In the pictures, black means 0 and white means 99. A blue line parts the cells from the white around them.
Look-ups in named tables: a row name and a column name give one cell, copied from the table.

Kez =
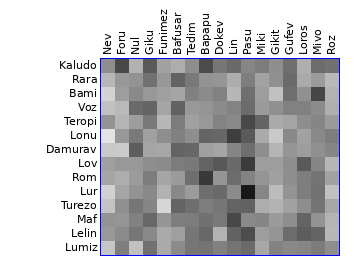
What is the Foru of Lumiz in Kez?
49
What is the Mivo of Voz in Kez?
54
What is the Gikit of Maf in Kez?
60
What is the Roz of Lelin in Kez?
71
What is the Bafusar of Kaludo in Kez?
67
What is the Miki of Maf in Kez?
52
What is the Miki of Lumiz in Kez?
65
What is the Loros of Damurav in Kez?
61
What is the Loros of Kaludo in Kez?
68
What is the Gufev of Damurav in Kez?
58
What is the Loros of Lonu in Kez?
63
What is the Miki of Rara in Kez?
63
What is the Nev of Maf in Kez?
57
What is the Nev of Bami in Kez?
82
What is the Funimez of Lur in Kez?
69
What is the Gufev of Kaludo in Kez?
43
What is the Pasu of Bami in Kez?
43
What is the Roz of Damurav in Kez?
52
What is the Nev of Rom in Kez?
64
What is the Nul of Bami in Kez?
53

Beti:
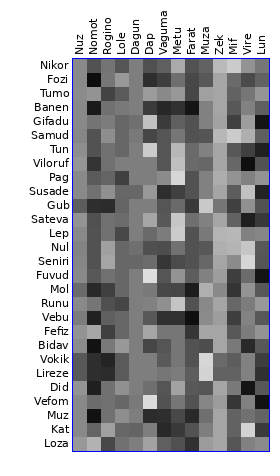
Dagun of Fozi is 49
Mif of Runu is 40
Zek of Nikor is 72
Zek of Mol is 53
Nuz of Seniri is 52
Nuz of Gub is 36
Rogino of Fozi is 46
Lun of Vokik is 24
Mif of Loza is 33
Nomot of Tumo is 57
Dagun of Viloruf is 49
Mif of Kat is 38
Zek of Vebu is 61
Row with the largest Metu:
Pag

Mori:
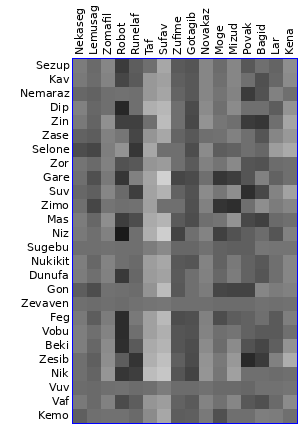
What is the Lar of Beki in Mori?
37
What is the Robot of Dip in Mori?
15
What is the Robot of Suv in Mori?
41
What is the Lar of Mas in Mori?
41
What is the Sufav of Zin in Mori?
73
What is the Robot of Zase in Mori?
46
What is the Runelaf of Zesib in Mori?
20
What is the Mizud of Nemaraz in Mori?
51

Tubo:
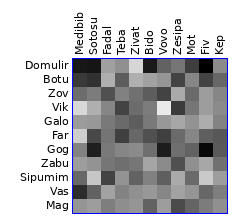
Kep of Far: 34
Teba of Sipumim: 57
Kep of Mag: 56
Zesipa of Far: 41
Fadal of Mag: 49
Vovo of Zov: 26
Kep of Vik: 54
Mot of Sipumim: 41

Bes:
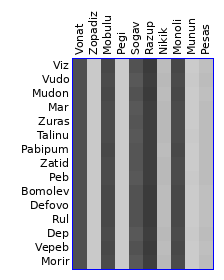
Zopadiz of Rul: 78
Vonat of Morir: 31
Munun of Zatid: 79
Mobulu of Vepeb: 28
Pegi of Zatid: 79
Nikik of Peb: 72
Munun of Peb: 78
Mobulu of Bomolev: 28
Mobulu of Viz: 28
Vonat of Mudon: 31
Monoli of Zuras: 29
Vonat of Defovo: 31
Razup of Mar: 24
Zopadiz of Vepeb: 78

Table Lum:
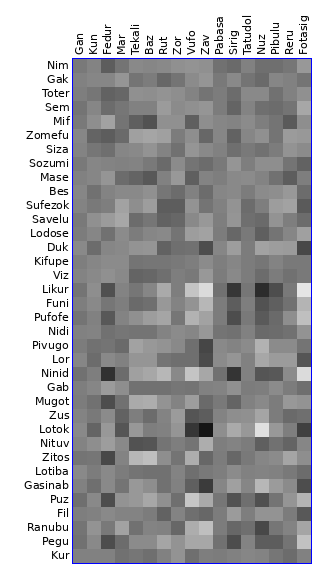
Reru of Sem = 45
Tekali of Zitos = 71
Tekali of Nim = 53
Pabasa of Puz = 46
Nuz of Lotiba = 51
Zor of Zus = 60
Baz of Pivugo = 59
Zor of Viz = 49
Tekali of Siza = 53
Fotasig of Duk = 28
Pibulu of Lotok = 59
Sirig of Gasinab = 62
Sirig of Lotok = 66
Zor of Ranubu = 40
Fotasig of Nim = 59
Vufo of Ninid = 76
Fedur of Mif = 63
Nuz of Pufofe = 35
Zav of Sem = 58

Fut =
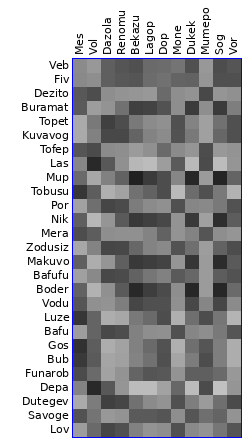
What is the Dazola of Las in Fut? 34
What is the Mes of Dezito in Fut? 34
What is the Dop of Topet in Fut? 56
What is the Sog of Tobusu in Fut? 47
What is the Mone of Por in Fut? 31
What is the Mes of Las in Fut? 52
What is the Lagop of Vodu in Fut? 31
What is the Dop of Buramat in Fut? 32
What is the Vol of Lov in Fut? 41
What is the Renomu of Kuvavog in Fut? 28
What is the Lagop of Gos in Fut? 41
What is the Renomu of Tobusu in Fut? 63
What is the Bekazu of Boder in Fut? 16
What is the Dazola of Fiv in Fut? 37
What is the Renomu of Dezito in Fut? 57
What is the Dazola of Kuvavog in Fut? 28

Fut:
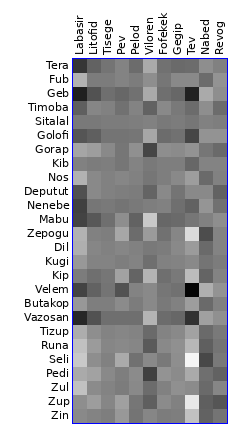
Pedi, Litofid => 63
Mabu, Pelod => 38
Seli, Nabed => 28
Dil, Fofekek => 48
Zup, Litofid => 61
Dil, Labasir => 68
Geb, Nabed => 66
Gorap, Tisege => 53

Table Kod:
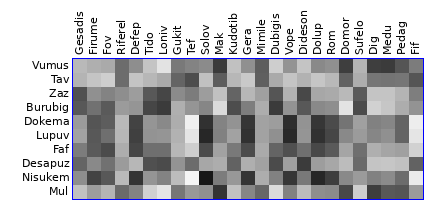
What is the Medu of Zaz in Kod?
76
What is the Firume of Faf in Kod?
35
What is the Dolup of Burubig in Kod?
53
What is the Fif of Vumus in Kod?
48
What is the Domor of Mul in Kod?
28
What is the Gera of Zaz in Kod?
71
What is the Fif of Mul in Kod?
60
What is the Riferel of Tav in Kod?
42

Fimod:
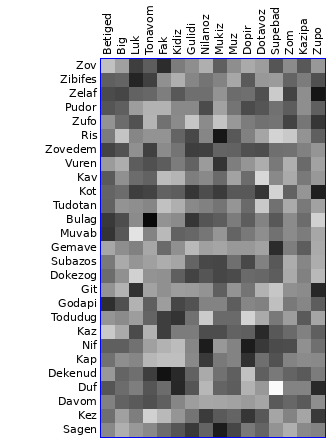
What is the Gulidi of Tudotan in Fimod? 53
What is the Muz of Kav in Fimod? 63
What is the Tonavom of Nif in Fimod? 62
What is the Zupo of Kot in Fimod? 12
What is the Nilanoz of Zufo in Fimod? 54
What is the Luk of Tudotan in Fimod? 55
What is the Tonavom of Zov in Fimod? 36
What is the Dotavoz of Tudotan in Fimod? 78
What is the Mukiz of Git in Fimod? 37
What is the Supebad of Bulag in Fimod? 34
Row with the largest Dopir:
Todudug

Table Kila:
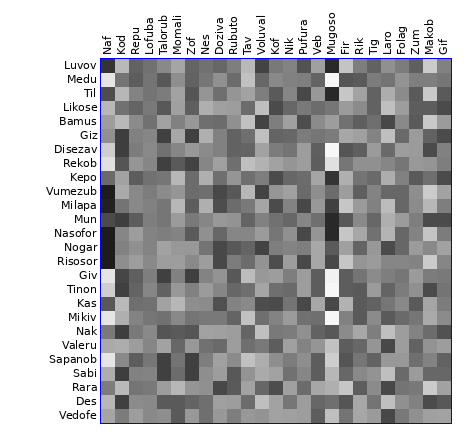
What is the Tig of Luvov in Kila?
38
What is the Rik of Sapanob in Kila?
46
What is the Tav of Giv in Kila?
73
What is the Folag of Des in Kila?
56
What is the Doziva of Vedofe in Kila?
59
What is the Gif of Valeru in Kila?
61
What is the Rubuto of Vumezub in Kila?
34
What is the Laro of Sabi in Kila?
74
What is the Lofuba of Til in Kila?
45
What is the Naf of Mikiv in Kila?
89
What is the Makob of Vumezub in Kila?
79
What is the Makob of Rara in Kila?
79
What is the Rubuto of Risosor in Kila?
48
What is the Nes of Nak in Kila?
63
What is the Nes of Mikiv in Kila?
47
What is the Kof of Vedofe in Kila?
63

